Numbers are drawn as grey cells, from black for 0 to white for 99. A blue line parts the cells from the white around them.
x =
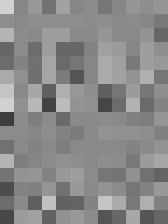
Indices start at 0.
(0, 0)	81
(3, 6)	51
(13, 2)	50
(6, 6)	55
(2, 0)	70
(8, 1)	54
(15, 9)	65
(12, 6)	54
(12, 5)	61
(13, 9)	46
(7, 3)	26
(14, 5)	39
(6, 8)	46
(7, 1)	56
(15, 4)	56
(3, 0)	40
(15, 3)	38
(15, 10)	33
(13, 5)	59
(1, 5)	55
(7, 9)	69
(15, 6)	54
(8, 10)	49
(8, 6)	53
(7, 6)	56
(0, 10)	55
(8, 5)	53
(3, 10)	61
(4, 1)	51
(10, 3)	53
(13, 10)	51
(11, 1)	49
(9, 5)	48
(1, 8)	53
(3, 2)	42
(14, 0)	42
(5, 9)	57

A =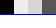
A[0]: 1
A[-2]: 83

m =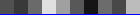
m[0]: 31
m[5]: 34
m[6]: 8
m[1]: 22

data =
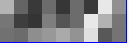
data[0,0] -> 70
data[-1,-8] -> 42
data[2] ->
[44, 42, 55, 59, 66, 57, 87, 34, 45]
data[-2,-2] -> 69
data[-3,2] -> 22
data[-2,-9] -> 46
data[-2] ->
[46, 24, 20, 49, 33, 42, 90, 69, 46]

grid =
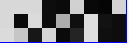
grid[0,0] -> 84
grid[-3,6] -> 3
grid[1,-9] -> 84
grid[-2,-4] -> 6
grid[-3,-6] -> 5
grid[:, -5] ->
[4, 67, 4]
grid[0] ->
[84, 84, 84, 5, 4, 81, 3, 2, 82]
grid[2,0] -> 85

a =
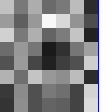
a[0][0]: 75
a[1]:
[60, 37, 59, 96, 84, 57, 30]
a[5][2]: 76
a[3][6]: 62
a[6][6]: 82
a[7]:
[20, 55, 31, 39, 37, 26, 85]
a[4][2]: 27
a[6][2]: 31
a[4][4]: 24
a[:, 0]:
[75, 60, 81, 42, 32, 69, 22, 20]
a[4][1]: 60
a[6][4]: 43
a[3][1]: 59
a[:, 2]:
[67, 59, 68, 46, 27, 76, 31, 31]
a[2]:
[81, 47, 68, 39, 48, 76, 13]
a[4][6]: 80

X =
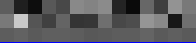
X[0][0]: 36
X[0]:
[36, 12, 5, 34, 28, 53, 51, 54, 14, 4, 40, 24, 57, 47]
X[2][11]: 35
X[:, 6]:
[51, 21, 34]
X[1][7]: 43
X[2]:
[36, 38, 35, 37, 37, 36, 34, 35, 36, 36, 39, 35, 37, 35]

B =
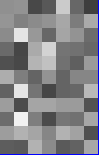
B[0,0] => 56
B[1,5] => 48
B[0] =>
[56, 57, 28, 34, 79, 40, 24]
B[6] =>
[38, 89, 45, 27, 39, 40, 72]
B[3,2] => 66
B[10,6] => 65
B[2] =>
[54, 89, 59, 40, 64, 57, 42]
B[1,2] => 54
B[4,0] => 31
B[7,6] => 32
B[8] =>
[42, 94, 49, 29, 46, 44, 65]
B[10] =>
[36, 35, 69, 54, 35, 38, 65]
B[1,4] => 65
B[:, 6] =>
[24, 66, 42, 40, 60, 52, 72, 32, 65, 31, 65]
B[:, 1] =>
[57, 50, 89, 27, 28, 49, 89, 29, 94, 69, 35]
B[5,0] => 67
